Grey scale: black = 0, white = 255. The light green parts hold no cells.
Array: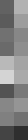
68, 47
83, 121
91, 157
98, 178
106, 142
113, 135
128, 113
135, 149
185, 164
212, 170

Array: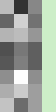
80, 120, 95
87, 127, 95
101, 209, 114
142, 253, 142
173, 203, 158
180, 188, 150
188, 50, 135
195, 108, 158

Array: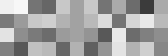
122, 155, 200, 207, 178, 162, 185, 220, 116, 213, 233, 185
128, 88, 193, 185, 102, 178, 96, 148, 227, 178, 207, 135
227, 142, 122, 108, 155, 162, 148, 88, 233, 108, 128, 142
240, 247, 116, 102, 200, 162, 200, 116, 170, 108, 59, 170

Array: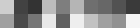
160, 74, 118, 232, 96, 238, 194, 160, 145, 245
206, 66, 51, 188, 126, 181, 111, 103, 82, 58

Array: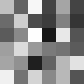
91, 137, 254, 23, 232, 84
107, 206, 76, 60, 129, 53
159, 219, 153, 122, 115, 91
165, 145, 31, 99, 184, 226
192, 99, 247, 68, 165, 68
240, 115, 212, 137, 184, 84

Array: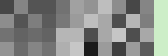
71, 133, 84, 84, 114, 161, 147, 190, 141, 71, 133
114, 99, 107, 99, 182, 182, 78, 168, 198, 78, 168
141, 84, 126, 91, 120, 155, 190, 168, 78, 182, 126
147, 107, 133, 114, 175, 198, 26, 155, 63, 155, 91

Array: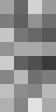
125, 96, 147, 112
133, 184, 112, 125
147, 169, 169, 155
162, 104, 211, 155
176, 133, 225, 169
191, 141, 133, 184
198, 118, 104, 88
204, 96, 80, 58

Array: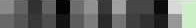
104, 85, 56, 78, 20, 91, 124, 42, 116, 63, 49, 28, 152
137, 98, 49, 98, 4, 110, 144, 56, 159, 70, 70, 12, 216
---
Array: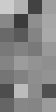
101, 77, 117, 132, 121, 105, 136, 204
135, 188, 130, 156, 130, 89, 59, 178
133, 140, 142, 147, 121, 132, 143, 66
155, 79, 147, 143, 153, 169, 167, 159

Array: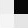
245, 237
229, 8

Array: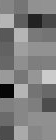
76, 107, 128, 6, 154, 103, 98, 88, 181, 133
170, 135, 135, 181, 119, 143, 159, 181, 94, 117
135, 144, 126, 116, 150, 126, 146, 121, 34, 145
143, 144, 77, 105, 203, 128, 146, 116, 71, 146

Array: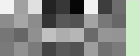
122, 118, 140, 242
146, 102, 166, 161
123, 144, 140, 224
68, 193, 52, 35
89, 173, 88, 55
82, 182, 82, 6
158, 106, 164, 242
112, 150, 120, 61
123, 148, 103, 109

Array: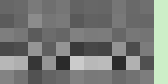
131, 183, 73, 126, 91, 103
115, 175, 78, 119, 103, 106
82, 54, 149, 91, 140, 122
99, 149, 95, 108, 118, 111
105, 42, 149, 102, 122, 118
129, 203, 58, 129, 89, 99
121, 184, 71, 123, 98, 103
122, 187, 68, 124, 97, 102
106, 44, 148, 103, 121, 118
114, 177, 76, 119, 104, 105
125, 80, 124, 116, 103, 111

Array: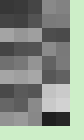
146, 102, 73, 165, 112, 68, 164, 68, 55
153, 93, 90, 159, 120, 81, 150, 65, 58
136, 138, 85, 167, 148, 83, 159, 83, 69
31, 201, 194, 87, 98, 139, 77, 122, 137
38, 210, 202, 97, 122, 121, 74, 124, 130
